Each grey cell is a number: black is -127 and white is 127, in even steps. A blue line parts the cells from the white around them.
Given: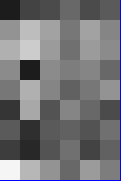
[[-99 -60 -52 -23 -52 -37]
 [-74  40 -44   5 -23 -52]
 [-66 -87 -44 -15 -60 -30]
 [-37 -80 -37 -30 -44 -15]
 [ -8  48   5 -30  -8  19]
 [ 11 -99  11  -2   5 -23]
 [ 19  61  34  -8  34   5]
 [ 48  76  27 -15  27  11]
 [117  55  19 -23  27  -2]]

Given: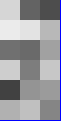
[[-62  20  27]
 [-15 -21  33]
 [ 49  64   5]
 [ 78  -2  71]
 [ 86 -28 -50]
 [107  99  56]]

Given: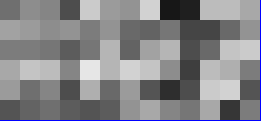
[[ -43  -28  -16  -35  -43  -35   19   40    5   -9   40  -73   -3]
 [ -16   13    5  -50   75   27   19   82 -104  -96   60   60   40]
 [  -3   -3   -9  -35   -9   53  -28   34   53  -50  -22   68   75]
 [  27  -16    5  -50   47  -22   27  -43  -81  -50   75   82  -43]
 [  34   27   13   19   -3   19  -22  -28   -9  -58  -58  -22   19]
 [  40   68   60    5  102   53   82   68   13  -65   60   47   -3]]

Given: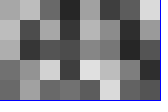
[[-22  33 -22 -14 -35  90 -29 -43]
 [-14  19  82 -65  96  61  -1 -81]
 [ 39  61 -22 -89  33 -65 -35  90]
 [ 46 -73 -43 -51   6  -8 -89 -43]
 [ 61 -51  39 -73  54  12 -81  26]]

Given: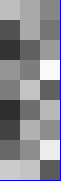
[[-81 -17  56]
 [-75 -31  26]
 [-60  49  13]
 [-45  41 -10]
 [-23  13 108]
 [ -2  68 -31]
 [ 20  -2 121]
 [ 62  41   6]
 [ 75  68 -37]]

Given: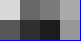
[[-40 -80 -99  23]
 [ 89 -24  -4  42]]
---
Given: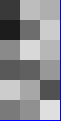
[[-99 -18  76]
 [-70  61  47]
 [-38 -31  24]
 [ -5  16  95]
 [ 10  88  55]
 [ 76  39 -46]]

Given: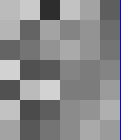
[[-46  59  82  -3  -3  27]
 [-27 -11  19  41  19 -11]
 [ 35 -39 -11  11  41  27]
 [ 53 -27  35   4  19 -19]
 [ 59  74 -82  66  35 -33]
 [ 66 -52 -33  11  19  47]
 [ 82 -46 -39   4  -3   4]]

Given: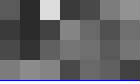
[[-69 -84 -62   4 -23 -46 -16]
 [-54 -77 -31 -10 -16 -38 -10]
 [-38 -84  92 -69 -54  -3  18]
 [ -3  11   4 -54 -23 -31 -62]]

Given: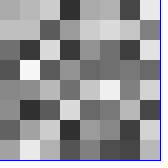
[[-43 119 -36  19 -23 -15  -7 -23]
 [-29  35  76 -79  27   7 -64  82]
 [-15 -71  90 -71  19 -15 -64  98]
 [  7  13  56 -15  70 111   0  82]
 [ 13 -79 -36  90 -23  -7  56 -57]
 [ 35 105  49 -43   0 -49 -57  56]
 [ 42  56  76 -79  42  49 -57 105]
 [ 63  63 -36  27  76  90  70   0]]

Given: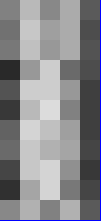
[[-86  24  77 -21 -50]
 [-79  37  84  -7 -58]
 [-71  57  92   1 -64]
 [-58  71  84  16 -71]
 [-44  77  77  24 -64]
 [-29  84  64  31 -64]
 [-21  71  49  37 -58]
 [-14  71  31  43 -50]
 [ -7  64  24  43 -44]
 [  1  57   8  43 -37]
 [  8  49   1  49 -37]]

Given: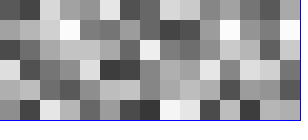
[[-52 -17  41  67  67  41 -24 110  -2 -17  14  74  54 -31  74]
 [-38 -58  88  34  20 102 -46 -24  88  74   6  34 -10 -38  41]
 [ 14 -58 102  54 -24  28 -52 -72 117 102 -52  61 -66  54  47]
 [ 34  54  80 123  -2 -10  28 -24 -58 -46  28 123  20  -2 123]
 [ 47  61 -17 -38  14  61  67   6  41  61  47 -46  28  20 -38]
 [ 94 -46 -10  14  94 -66 -58   6  47  34 102   6  94  80 -10]]
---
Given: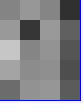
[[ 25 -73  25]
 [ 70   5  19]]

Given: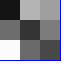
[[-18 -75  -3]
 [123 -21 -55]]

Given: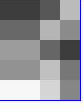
[[-23 -23  53]
 [ 28  28 -25]]

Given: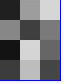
[[   7  -64   -5]
 [-108   85  -25]]

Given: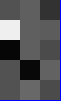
[[ 111  -32  -35]
 [-121  -32  -52]]

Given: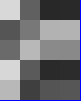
[[-42  -7  50]
 [-21  56  10]]

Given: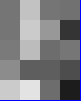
[[-10  75  24]
 [ -5  60 -18]]

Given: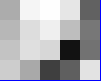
[[ 55  93 111]
 [ 67  95  87]]
